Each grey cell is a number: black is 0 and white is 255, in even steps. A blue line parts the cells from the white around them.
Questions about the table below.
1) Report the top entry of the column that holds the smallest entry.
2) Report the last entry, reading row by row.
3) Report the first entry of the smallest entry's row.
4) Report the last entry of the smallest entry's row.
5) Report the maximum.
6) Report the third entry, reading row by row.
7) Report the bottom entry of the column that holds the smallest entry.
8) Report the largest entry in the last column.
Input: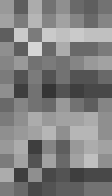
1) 114
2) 114
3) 143
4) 72
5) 214
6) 172
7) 83
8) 192

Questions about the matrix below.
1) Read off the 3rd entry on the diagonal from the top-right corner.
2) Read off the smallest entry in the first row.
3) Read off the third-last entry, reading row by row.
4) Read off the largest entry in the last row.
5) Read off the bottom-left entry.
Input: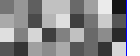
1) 105
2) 21
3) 105
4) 214
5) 85

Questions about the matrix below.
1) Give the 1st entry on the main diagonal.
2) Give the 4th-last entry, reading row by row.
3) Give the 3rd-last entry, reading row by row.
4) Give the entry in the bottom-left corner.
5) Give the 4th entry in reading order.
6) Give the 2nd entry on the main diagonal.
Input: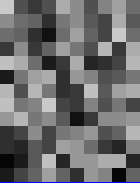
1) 201
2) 151
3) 131
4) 26
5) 80
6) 109

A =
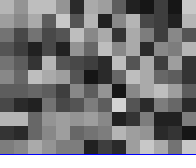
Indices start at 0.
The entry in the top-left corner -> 181
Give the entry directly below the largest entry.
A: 33
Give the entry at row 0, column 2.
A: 190
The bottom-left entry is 125
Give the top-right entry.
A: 200
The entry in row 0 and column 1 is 148
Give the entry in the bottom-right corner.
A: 200
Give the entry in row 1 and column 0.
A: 158
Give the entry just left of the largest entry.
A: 93
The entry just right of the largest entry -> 84
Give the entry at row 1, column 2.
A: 170
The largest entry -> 211
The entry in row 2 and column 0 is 115
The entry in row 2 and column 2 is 115
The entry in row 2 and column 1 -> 72
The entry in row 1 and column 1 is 136
